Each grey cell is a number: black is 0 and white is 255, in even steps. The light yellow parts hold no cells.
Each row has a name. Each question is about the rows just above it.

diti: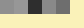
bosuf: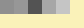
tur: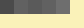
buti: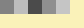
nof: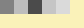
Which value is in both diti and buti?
[143]
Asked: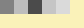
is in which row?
nof
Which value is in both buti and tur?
[75]

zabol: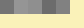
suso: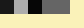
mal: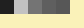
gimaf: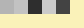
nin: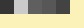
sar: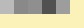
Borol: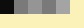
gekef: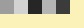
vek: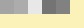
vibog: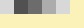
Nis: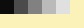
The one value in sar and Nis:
[186]
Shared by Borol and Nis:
[12]

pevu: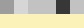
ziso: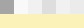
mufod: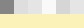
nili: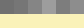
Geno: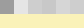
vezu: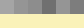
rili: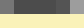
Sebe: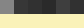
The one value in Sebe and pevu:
[55]
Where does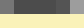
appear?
rili

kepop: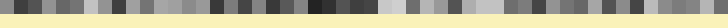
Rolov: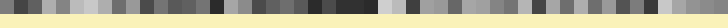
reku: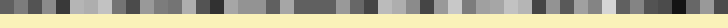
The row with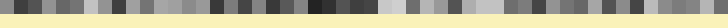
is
kepop

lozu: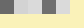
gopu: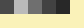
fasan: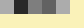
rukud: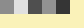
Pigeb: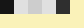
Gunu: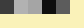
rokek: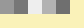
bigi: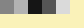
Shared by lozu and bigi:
[218]
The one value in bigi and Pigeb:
[21]
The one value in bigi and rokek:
[178]
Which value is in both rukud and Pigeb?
[224]
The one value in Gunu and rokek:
[178]
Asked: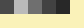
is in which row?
gopu

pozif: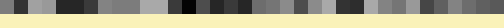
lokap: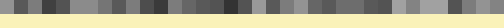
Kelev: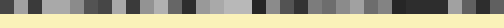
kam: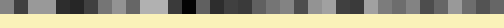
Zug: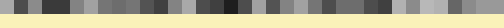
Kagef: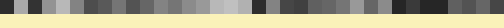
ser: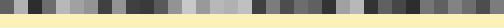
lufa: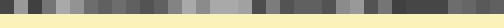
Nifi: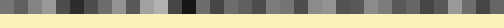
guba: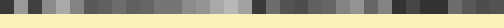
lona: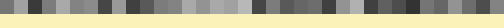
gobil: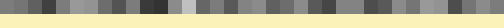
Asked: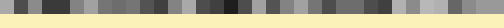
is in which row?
Zug
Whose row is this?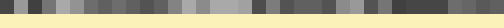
lufa
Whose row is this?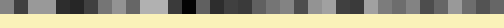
kam
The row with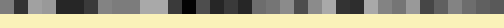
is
pozif

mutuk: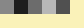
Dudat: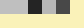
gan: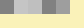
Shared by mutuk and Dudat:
[183]
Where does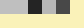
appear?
Dudat
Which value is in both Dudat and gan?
[191]
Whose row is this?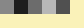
mutuk

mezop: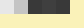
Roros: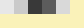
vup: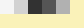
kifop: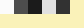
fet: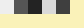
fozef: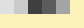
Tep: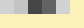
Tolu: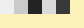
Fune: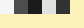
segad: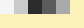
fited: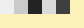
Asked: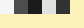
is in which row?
Fune
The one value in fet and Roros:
[217]
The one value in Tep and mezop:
[196]
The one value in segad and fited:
[202]
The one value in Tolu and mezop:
[57]
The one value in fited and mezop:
[63]

